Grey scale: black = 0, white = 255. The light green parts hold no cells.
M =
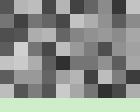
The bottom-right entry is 173
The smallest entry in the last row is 48
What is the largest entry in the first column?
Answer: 195
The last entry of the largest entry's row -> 161
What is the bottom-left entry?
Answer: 189
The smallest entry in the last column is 60
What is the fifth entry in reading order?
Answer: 181
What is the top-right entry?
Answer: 195
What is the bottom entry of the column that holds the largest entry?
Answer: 85
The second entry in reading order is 181
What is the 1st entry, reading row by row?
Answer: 85
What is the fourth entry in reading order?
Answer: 72
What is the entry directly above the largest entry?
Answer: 85
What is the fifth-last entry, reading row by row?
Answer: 167
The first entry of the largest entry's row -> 93

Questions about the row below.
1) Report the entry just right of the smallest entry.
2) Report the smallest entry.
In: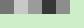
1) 141
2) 55

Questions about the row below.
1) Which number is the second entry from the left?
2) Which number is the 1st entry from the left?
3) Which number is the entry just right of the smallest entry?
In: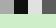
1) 16
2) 170
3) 225

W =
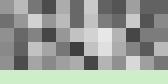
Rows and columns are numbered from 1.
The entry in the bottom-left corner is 144
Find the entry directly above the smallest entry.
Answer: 194
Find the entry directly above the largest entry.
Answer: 124
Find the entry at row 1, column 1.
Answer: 151
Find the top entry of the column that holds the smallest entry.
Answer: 104
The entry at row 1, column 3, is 118
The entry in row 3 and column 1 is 144
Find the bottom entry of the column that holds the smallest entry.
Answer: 172
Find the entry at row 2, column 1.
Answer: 112
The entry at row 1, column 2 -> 186
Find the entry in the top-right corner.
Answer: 98
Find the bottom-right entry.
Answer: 118
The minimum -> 62
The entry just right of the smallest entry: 194
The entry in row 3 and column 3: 131
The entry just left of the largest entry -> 210
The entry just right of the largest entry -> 180
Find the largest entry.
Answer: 231
